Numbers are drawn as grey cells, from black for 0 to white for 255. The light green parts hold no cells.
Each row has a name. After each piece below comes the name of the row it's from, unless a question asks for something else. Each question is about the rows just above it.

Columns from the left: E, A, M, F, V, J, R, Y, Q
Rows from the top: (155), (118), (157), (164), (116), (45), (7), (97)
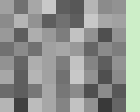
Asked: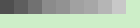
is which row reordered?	(45)
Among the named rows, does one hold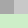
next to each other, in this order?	yes
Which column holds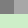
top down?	V
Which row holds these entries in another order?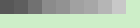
(155)
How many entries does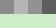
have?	4
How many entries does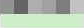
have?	6
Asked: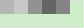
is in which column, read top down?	R

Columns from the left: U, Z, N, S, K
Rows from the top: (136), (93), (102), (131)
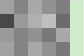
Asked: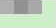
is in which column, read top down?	N
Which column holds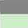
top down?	Z
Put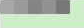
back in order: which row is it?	(102)
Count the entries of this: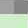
2
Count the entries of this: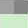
2
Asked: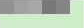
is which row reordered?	(131)
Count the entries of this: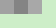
3

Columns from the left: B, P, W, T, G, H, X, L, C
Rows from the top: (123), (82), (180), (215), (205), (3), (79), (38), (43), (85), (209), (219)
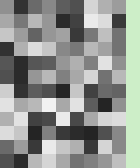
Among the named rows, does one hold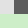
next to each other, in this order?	yes
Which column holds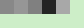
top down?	G
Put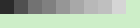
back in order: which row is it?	(219)
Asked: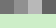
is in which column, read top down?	C
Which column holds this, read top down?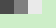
T
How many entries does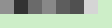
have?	7
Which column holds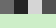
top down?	L

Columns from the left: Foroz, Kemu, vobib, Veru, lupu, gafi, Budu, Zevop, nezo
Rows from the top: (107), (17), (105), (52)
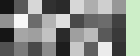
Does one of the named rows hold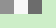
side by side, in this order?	yes
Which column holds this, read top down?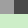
vobib
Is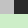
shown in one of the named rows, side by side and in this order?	yes
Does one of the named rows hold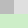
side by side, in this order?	no
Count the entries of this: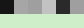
6

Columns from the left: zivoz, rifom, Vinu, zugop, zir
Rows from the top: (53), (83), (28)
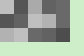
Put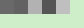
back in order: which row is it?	(83)
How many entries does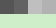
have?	4
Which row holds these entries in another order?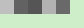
(83)
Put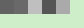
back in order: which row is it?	(53)
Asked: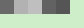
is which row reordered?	(83)
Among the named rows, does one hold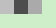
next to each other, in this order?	no

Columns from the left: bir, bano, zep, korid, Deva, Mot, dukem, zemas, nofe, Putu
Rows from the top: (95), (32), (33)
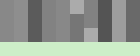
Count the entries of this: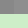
2
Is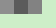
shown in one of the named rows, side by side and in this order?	yes

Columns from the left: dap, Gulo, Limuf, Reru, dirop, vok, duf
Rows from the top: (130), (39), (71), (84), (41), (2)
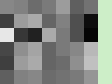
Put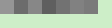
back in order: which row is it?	(2)
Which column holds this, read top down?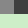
dap
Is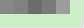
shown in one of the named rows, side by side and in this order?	yes
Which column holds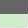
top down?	Reru
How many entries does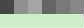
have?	6

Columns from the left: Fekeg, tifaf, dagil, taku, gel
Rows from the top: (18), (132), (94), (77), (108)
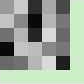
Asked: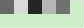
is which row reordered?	(94)
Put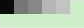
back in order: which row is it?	(132)
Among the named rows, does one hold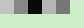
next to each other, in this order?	yes

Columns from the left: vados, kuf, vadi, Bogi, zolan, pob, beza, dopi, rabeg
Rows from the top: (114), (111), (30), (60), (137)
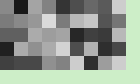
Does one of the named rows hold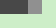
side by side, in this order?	yes
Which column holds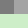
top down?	zolan
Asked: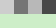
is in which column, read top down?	rabeg
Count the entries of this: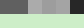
6

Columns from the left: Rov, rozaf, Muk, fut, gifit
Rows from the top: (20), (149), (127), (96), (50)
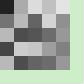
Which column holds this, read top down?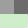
fut
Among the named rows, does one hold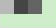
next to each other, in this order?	no
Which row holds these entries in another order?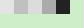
(20)
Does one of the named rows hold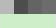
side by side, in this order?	yes

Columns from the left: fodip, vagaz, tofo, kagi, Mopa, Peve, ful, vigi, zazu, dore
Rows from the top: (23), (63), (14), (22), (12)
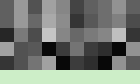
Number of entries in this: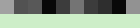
10
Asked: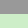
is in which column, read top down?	vagaz
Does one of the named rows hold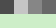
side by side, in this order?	yes
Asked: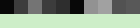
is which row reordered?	(22)
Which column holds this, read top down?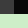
Mopa
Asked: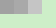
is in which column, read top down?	kagi

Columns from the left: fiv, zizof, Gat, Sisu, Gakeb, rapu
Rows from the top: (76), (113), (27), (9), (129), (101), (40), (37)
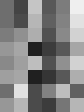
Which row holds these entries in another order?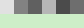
(113)
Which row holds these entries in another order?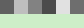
(40)
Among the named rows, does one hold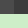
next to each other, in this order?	yes
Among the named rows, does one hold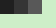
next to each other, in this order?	yes
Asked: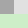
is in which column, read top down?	zizof
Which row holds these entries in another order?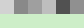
(129)

